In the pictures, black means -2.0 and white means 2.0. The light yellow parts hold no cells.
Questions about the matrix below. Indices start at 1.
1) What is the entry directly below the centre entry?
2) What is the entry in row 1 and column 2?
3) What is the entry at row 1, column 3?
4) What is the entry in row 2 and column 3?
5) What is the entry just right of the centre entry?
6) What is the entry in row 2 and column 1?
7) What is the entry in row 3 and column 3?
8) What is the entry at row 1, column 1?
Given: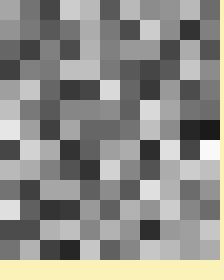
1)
0.5
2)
-0.2
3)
-0.9
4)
-0.6
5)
-0.2
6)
0.3
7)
0.0
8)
0.6
